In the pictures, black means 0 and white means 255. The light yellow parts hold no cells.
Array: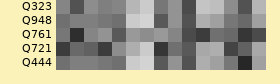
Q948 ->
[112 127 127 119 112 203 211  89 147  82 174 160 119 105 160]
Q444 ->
[112 127 127 119 112 203 211  89 147  82 174 160 119  39 160]
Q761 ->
[119  46 133 147  89 153 141 153 133  75  60 112 105  54  75]

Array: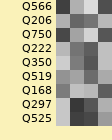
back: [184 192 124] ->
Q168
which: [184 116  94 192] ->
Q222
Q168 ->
[124 192 184  94]
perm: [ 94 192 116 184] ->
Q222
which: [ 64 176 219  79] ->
Q566

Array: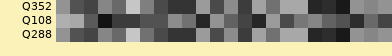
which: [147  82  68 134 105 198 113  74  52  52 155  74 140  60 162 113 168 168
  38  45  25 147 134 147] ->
Q288
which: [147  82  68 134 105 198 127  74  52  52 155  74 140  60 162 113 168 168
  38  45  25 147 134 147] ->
Q352
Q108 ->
[175 168  90  19  60  60  82  82 140 113  38 147  98  68  38 155  74 119
 134  98  82  45 105  68]
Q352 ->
[147  82  68 134 105 198 127  74  52  52 155  74 140  60 162 113 168 168
  38  45  25 147 134 147]

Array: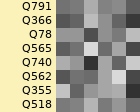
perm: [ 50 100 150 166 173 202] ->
Q740
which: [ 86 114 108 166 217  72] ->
Q562
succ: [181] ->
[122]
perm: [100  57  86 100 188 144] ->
Q366
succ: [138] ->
[94]
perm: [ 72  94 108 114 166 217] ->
Q565

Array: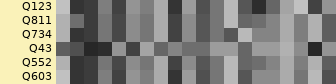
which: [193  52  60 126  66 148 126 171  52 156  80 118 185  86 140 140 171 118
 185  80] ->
Q603

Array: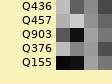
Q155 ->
[  9  17 162 119]
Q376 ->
[189 132 154  79]

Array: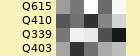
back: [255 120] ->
Q615
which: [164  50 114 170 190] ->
Q403

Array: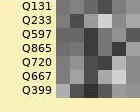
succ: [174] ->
[83]
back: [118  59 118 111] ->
Q865
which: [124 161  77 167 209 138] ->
Q667
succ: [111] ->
[118]
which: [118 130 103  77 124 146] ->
Q131
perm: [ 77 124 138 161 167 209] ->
Q667

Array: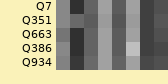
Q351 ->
[136 105  92 155  86 155  64  86]

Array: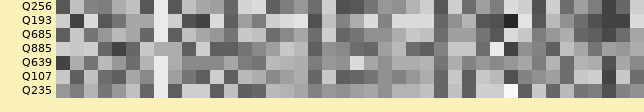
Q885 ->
[206 200 206 103  67 103 200 173 173  95 206  95  95 117 137 159 200 185
  95 144 137 109 103 159 185 109  95 131 200 200 109 234  67 144 131  95
 192 166 117 159 151 173]
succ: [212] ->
[219]
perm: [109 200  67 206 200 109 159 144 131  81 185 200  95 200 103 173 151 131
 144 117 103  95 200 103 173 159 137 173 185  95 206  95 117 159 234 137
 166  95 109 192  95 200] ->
Q107
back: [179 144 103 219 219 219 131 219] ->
Q193
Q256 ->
[ 87 192 131 125 173 192  87 234  87 192 166 159 103 212 219  95 125 151
 109 206  81  87 117 151 144 179 206  87 206 109 159 125 219 206  81 206
 109 159 125  67 103 206]
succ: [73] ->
[109]

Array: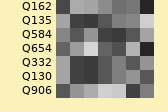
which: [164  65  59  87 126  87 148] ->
Q332
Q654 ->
[ 99 156 213  99  80 179  38]
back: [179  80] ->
Q654
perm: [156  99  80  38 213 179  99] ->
Q654

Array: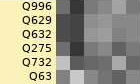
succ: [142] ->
[150]
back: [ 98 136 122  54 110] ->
Q275

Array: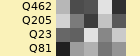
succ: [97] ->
[226]
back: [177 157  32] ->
Q81

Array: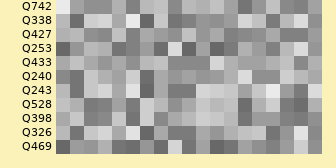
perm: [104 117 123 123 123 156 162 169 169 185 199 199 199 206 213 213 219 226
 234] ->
Q243
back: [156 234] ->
Q243

